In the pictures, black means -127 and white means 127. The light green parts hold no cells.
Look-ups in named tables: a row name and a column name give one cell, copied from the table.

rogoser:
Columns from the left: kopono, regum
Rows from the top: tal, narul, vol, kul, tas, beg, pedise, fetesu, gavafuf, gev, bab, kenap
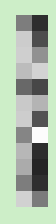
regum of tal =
-81
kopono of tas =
-23
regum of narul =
-50
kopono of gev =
43
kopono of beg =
73
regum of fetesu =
124
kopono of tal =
-2
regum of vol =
17

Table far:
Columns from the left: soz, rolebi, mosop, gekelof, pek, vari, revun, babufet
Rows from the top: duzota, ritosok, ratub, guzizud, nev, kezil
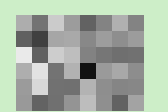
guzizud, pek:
-110
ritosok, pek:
8
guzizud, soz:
46
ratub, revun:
-16
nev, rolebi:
88
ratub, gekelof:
62
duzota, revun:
48
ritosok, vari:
29
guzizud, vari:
26
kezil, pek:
61
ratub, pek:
2
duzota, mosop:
75
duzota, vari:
3
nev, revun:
5
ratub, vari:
-9
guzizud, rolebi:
98
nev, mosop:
-14
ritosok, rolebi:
-63

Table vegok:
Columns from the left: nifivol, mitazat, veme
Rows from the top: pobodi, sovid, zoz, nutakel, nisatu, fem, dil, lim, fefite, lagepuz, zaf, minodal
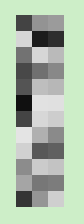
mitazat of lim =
48
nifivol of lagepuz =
12
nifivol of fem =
-111
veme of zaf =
-3
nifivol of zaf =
37
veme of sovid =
-82
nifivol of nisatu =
-43
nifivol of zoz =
-13
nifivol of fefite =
81
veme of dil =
77
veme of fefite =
-31
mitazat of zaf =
-8
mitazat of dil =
87
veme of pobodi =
27
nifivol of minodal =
-74
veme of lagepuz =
67
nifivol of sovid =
86
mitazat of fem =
97
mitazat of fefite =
-39
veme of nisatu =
55
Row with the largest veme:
fem

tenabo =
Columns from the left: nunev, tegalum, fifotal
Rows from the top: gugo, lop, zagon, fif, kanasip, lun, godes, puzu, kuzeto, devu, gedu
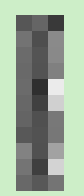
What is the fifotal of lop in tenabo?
10
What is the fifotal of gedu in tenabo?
-11
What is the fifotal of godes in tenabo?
-7
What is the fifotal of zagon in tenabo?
9
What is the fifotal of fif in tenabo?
0
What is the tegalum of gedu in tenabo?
-39
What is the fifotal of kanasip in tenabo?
107

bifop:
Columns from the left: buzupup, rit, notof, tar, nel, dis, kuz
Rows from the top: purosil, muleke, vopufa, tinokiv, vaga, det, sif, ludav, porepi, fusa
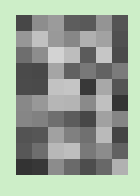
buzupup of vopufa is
-17
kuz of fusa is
49
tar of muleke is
7
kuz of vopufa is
-52
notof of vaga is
66
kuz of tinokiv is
-4
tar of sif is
-35
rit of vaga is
-53
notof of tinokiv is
37
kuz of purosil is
-43
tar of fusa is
-21
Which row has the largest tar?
vaga

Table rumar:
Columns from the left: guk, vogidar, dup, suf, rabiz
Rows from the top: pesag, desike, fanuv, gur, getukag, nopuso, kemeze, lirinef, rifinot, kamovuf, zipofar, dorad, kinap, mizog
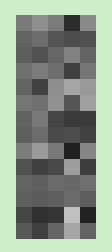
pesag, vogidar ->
15
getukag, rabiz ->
25
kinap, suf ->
64
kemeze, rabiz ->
-68
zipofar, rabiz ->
-16
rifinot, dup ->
-6
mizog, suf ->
37
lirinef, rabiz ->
-62

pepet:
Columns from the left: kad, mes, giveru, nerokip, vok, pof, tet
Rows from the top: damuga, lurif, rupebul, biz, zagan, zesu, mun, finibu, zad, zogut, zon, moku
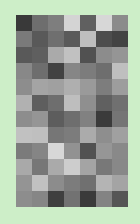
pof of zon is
52
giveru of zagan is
32
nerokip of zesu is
62
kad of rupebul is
-38
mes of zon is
65
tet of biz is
63
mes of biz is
-17
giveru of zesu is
-17
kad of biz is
8
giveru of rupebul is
42
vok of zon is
-15
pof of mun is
-68
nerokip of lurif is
-37
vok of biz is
-3
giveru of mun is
-34
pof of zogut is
-7
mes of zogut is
-8
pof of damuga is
87
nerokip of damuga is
84
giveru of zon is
12
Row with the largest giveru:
zad

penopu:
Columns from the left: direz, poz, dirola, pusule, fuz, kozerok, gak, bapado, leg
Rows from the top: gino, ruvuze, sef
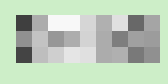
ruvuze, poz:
67
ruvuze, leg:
28
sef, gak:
48
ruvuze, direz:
17
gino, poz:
44
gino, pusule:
120
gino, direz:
-64
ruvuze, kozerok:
44
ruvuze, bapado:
32
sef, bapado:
-6
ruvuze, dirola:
23
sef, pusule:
101
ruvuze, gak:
-1
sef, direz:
-59
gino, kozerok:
48
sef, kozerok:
44
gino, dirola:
120
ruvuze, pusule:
45
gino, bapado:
-23
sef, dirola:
79

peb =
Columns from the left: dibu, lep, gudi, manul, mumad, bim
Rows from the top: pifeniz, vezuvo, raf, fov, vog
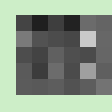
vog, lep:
-38
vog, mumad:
-34
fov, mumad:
31
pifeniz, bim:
-27
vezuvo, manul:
-56
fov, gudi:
-19
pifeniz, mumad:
-20
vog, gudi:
-34
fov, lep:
-67
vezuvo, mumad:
73
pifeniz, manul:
-93
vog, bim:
-12

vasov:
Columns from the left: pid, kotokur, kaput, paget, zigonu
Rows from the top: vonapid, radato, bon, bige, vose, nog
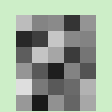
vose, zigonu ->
50
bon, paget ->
-68
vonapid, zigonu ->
20
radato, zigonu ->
3
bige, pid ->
21
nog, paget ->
-26
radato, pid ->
-87
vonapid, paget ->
-75
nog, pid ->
24

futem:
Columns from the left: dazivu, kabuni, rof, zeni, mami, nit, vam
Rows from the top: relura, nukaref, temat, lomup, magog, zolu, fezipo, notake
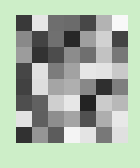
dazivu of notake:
-78
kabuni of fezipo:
-32
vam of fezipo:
104
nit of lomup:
99
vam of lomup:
73
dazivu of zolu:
-49
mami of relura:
-56
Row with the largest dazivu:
fezipo

